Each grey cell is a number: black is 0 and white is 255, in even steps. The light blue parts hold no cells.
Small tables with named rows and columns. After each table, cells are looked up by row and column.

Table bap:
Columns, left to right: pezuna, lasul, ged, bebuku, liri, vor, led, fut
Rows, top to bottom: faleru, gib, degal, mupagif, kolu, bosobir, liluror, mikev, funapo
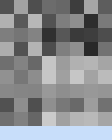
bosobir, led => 163
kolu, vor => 177
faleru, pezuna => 82
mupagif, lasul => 82
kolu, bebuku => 197
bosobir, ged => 141
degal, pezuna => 126
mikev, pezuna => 81
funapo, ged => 102
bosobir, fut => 187
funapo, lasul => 128

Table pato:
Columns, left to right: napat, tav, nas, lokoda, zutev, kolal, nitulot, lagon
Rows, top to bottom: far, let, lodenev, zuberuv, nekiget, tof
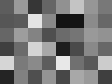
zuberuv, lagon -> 103
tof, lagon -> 63
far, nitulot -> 150
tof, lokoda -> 148
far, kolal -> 196
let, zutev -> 19
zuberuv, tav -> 107
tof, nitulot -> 153

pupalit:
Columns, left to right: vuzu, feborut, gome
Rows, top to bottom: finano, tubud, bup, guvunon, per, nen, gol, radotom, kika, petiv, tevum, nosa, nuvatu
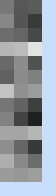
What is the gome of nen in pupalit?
128
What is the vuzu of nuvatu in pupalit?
155
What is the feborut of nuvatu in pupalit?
151
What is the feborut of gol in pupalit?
144
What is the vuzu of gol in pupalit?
194
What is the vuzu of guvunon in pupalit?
182
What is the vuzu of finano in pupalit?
120
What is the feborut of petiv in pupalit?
164
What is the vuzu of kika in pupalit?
129
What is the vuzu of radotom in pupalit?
118
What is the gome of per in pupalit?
81
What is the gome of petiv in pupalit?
182
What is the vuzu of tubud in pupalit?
135
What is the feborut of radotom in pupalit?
99

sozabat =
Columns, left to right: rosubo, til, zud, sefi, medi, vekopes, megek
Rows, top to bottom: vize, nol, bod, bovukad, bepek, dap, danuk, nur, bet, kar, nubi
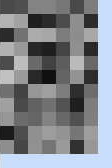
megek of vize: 124
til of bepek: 190
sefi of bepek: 66
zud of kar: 144
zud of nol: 31
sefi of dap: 17
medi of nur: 83
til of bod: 114
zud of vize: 131
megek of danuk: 108
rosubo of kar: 27
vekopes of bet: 80
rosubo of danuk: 113
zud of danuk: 151
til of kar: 78
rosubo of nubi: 142
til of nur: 74
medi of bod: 124
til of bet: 107

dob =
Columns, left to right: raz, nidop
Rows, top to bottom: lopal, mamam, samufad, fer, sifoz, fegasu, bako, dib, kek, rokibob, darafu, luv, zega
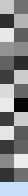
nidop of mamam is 180
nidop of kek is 204
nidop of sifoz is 43
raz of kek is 61
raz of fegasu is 61
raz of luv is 137
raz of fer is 147
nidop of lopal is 112
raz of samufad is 232
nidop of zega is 110
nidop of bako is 102
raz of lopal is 201
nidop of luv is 236
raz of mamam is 46
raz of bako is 218
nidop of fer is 137
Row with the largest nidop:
luv

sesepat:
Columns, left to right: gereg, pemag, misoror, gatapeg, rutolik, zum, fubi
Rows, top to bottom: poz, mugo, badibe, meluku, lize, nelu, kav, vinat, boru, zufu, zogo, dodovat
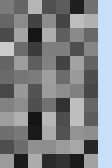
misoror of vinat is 79
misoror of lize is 94
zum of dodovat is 26
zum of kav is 128
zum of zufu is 147
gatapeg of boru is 182
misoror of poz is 181
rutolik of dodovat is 50
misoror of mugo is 67
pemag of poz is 100
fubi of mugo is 176
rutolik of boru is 77
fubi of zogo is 39

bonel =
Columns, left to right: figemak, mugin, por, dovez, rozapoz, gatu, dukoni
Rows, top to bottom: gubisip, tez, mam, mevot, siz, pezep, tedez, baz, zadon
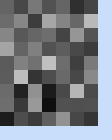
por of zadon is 59
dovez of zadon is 96
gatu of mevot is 73
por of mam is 102
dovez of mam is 110
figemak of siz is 91
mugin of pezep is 189
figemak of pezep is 92
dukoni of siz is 122
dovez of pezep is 78
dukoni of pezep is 137
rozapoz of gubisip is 101
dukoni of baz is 81
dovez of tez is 166
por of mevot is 128
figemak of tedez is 107

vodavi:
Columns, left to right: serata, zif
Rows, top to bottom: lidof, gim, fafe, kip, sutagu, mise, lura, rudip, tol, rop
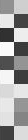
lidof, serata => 145
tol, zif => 132
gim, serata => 234
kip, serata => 250
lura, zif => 231
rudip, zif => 149
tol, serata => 226
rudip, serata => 232
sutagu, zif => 148
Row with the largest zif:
fafe

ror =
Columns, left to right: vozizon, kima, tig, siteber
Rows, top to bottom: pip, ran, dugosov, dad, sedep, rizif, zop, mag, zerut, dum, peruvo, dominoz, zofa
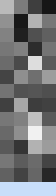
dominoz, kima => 92
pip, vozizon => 186
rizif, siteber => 157
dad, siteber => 116
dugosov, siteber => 96
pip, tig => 62
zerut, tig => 192
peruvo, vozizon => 89
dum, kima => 143
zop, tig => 85
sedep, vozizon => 107
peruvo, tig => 178
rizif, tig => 111
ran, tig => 179

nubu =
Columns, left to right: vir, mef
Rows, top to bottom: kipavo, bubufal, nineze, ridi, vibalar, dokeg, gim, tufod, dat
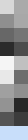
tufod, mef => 39
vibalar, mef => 192
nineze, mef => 117
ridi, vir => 43
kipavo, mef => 170
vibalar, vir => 245
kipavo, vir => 216
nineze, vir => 103

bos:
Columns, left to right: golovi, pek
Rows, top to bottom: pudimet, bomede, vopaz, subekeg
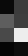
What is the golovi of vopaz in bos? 73
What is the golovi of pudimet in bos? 9
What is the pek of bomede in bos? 62
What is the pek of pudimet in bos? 60
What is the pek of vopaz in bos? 237
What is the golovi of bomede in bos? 94
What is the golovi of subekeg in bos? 5
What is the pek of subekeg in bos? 13
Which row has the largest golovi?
bomede

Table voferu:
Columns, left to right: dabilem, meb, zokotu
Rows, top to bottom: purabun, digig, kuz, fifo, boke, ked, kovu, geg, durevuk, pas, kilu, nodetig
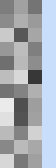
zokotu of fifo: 127
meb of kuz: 87
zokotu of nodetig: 160
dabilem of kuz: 202
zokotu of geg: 158
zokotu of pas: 210
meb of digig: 175
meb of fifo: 189
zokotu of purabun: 116
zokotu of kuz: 166
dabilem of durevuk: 224
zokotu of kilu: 168
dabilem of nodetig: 215
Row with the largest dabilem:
geg

